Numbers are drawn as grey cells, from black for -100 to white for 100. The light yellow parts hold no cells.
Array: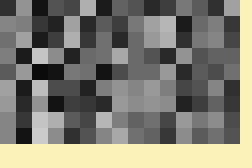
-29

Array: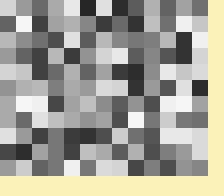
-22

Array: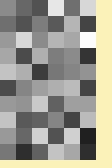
81

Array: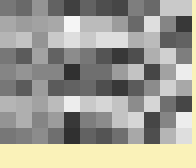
-18

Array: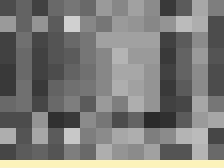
-29
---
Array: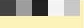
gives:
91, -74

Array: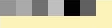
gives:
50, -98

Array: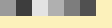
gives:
78, -53

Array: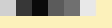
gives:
81, -92

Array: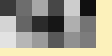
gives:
77, -88

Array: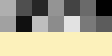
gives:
77, -99

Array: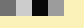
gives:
60, -94
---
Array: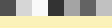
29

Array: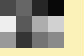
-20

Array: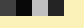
-94

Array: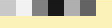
-81

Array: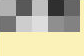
50

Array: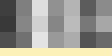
41

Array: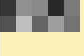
8

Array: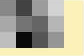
-48
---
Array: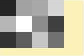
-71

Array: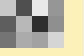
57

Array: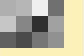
37

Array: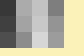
-56

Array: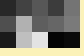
-69

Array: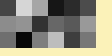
-46

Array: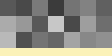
-31

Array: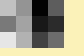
51

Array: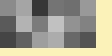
8
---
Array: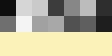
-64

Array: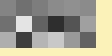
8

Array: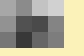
63

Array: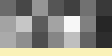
-55

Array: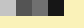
-83

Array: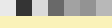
44

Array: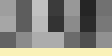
-11
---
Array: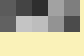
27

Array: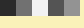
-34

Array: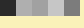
55

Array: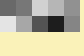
43

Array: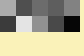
-26

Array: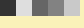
2

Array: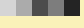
-2

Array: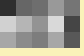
20
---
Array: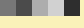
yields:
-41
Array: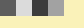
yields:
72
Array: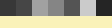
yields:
-45
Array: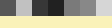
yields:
51
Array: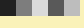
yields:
-2
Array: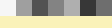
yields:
25
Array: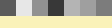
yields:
81
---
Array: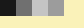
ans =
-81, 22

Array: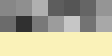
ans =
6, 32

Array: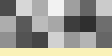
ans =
-41, -20

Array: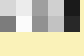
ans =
69, -69

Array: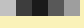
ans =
51, 24

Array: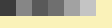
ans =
-53, 54

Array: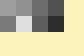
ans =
24, -64

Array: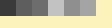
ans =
-55, 29
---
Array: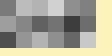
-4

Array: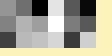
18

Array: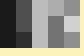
-79

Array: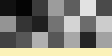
-87

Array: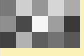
-5

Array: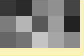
-57

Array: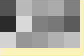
-35
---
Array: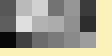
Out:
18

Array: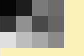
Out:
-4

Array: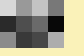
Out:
53

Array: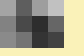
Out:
24

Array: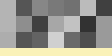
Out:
47

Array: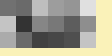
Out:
17

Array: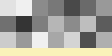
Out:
-17

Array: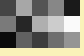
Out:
6
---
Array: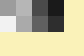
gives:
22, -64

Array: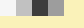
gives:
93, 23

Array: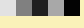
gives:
77, -98

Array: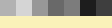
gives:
40, -51

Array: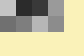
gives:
54, 10

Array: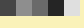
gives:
-45, 75
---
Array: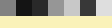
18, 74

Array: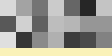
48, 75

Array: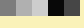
61, 61

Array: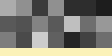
-30, 60

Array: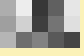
-51, 86

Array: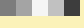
92, 92

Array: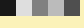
0, 74

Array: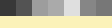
33, 75

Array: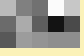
-26, 97
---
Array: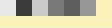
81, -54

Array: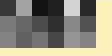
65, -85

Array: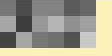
57, -52

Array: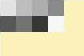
94, -57

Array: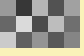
71, -57

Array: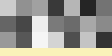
92, -71
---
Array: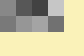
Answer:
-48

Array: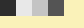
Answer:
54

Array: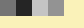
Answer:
54

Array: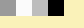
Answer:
48

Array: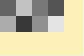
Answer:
-5

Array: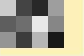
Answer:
-69

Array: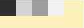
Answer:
23
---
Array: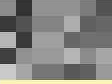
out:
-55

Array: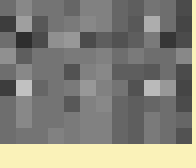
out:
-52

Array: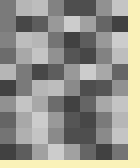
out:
-4

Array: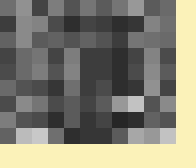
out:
-53

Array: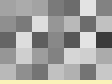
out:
12
